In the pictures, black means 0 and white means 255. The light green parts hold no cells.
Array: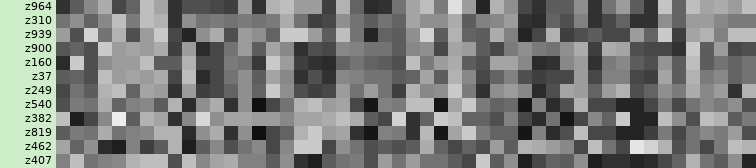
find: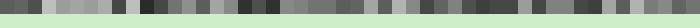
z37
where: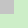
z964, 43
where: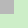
z819, 26
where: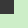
z160, 14
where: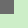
z540, 32
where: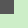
z900, 0
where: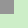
z160, 43

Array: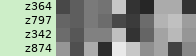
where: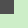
z874, 1
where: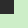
z874, 3
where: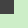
z874, 8
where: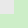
z874, 4
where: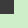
z797, 5
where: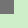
z364, 3
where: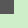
z342, 1

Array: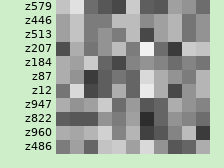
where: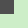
z207, 0
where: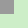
z947, 5
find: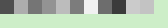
z207
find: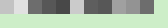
z579
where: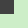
z960, 6
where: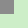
z446, 6
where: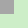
z960, 1

